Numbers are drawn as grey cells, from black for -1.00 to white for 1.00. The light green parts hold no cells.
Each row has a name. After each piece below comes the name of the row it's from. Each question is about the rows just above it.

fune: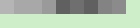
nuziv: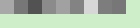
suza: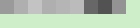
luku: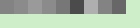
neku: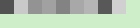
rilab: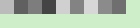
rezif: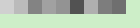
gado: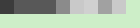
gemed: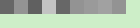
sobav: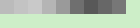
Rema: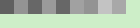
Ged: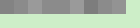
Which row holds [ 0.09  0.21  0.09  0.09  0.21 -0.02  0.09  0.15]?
Ged
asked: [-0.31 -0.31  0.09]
gado
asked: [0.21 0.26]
gemed
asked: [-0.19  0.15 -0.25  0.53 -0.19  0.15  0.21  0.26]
gemed

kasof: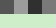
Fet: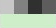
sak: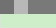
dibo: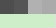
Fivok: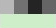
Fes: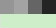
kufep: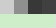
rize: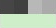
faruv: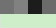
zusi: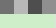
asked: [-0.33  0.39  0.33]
dibo
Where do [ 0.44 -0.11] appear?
Fivok
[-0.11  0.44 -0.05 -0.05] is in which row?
sak
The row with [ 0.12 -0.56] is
kufep

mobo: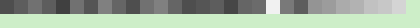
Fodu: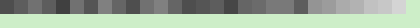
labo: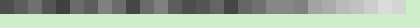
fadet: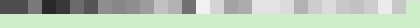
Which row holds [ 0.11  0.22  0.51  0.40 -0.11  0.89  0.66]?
fadet
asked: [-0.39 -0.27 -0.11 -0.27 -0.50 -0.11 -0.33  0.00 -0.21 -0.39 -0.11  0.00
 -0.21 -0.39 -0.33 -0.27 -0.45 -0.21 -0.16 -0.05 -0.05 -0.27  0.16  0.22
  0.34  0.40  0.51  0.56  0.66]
Fodu

